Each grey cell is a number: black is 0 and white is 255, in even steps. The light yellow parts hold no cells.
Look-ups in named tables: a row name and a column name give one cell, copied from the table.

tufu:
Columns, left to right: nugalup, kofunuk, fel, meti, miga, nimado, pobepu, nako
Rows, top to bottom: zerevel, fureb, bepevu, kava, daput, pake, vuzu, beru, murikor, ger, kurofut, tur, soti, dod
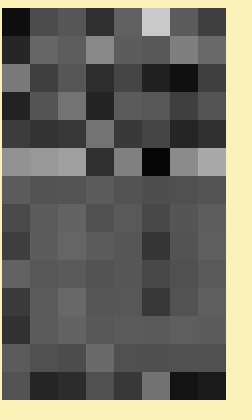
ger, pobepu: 80
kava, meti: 36
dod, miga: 56
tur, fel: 99
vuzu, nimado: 78
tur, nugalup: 50
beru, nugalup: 74
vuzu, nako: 84
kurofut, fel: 104
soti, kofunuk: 80
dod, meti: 80
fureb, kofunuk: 102
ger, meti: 83
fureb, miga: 92
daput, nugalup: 60
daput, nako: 47
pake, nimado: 6
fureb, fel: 93
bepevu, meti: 45
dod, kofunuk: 37
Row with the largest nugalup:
pake

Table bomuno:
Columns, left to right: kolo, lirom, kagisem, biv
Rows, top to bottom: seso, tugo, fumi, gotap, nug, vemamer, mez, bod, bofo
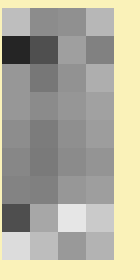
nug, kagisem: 143
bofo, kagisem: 153
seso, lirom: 140
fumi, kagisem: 146
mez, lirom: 128
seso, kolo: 190
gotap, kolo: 151
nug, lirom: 124
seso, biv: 183
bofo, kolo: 220
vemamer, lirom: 122
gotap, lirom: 139
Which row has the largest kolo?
bofo

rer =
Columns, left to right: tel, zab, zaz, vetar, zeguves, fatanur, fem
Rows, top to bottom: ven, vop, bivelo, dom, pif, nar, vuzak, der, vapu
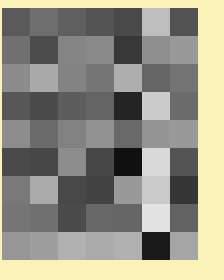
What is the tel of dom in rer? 88
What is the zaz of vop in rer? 133
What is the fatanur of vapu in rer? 26
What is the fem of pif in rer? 153
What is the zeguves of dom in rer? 36
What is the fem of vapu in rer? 165
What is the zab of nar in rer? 70
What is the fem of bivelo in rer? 115
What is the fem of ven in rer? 82
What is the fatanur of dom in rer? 203
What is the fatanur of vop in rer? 142
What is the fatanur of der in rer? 226

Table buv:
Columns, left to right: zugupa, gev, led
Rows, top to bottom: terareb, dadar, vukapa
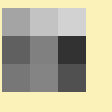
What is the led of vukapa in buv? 80
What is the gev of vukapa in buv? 132
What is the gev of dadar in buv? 128
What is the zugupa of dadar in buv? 96
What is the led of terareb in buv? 210
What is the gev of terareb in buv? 195
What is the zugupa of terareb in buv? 164
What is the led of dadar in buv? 50
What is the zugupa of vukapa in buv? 119

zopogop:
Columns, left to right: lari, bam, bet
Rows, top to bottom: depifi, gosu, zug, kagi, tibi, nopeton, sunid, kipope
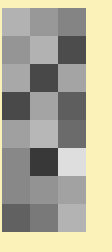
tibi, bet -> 107
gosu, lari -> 149
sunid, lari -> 136
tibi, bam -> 183
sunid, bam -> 147
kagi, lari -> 73
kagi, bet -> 94
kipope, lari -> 97
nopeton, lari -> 136
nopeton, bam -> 56
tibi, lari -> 160
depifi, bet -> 132
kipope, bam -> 121
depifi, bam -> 152
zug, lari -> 168
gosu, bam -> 178
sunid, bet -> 162

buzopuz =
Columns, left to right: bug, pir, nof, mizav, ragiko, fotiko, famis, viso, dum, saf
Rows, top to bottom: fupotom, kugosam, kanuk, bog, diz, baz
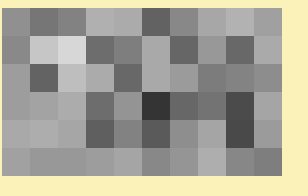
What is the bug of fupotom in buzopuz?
144
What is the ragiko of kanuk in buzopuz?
104
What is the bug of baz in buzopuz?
161
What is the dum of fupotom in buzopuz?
178
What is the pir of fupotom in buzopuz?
118
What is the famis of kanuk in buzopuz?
155
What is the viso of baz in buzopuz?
174
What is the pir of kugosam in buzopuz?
198
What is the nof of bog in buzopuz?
172
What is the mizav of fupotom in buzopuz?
176
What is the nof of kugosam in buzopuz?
215
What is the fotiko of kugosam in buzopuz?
169
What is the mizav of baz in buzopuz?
157
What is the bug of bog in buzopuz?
157
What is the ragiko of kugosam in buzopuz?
126
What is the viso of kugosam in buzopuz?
152
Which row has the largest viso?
baz

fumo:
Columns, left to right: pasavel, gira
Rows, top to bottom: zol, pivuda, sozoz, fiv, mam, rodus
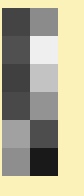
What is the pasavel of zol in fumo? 68
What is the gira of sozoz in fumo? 195
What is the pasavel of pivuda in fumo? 80
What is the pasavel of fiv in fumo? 73
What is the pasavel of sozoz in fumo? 64
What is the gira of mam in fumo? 77

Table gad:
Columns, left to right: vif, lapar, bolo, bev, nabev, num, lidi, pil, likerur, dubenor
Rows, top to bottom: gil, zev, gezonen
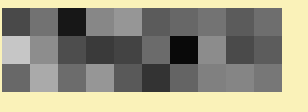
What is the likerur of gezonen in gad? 133
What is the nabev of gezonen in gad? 89
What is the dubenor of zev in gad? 92
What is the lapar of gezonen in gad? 170
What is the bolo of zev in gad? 77
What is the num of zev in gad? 107
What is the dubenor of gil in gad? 110
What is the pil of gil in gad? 115
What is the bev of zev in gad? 58
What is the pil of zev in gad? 140
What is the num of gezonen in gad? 51
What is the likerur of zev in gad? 74
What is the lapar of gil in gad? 114
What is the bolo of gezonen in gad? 108
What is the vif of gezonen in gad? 104

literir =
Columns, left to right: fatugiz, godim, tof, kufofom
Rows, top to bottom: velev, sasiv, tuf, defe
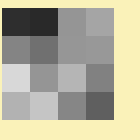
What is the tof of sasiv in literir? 150
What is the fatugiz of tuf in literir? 216
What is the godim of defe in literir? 197
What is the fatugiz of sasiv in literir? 132
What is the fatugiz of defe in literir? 178
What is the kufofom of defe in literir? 95
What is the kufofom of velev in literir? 165
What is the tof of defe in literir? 134
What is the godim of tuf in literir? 149
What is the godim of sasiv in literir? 112
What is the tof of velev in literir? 149
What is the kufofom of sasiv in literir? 152
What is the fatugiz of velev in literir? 46
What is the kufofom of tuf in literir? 129
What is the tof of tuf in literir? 181
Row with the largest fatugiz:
tuf

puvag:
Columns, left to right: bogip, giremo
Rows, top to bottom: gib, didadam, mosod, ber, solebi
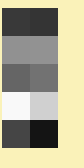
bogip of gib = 57
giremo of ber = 208
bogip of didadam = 145
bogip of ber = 249
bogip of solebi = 69
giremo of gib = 52
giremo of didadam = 146

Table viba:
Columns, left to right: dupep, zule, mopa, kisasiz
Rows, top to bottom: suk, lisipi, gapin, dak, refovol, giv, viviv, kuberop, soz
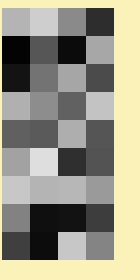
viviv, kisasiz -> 154
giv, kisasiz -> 83
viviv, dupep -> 199
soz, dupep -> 63
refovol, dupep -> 96
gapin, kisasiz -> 75
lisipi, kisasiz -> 167
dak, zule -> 141
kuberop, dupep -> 130
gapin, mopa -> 166
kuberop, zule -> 15
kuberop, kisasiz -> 61
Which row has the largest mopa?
soz

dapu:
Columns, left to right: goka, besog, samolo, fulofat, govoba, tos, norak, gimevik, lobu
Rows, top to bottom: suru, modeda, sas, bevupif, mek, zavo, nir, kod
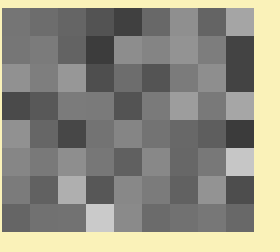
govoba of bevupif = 83
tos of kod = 107
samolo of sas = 151
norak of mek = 104
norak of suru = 143
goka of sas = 145
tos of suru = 104
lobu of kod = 104
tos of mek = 115
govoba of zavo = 96
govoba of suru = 64
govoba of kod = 138

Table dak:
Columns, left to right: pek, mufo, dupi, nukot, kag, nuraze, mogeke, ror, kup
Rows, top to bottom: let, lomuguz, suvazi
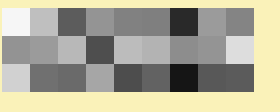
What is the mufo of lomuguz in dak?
155
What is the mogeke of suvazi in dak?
21
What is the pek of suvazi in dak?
209
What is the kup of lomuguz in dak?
221
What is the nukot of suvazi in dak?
166
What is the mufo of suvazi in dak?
112
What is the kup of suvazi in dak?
91
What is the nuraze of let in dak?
127
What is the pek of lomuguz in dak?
147
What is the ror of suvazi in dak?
88
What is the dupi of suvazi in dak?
106
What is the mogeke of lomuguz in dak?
141
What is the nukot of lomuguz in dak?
78
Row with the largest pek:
let

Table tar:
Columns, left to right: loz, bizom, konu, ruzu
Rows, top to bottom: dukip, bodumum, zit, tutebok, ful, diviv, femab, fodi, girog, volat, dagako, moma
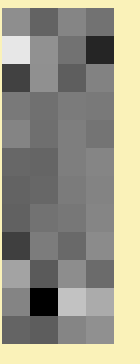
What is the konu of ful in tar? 126
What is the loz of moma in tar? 100
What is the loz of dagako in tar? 132
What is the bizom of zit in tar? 144
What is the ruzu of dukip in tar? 114
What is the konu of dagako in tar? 194
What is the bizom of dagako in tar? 0
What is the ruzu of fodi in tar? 133
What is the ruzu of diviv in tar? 133
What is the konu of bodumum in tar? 114
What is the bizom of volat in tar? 90
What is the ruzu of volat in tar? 107
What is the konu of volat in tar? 141
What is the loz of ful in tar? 132
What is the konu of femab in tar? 123
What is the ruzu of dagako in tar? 171
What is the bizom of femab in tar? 103
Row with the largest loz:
bodumum

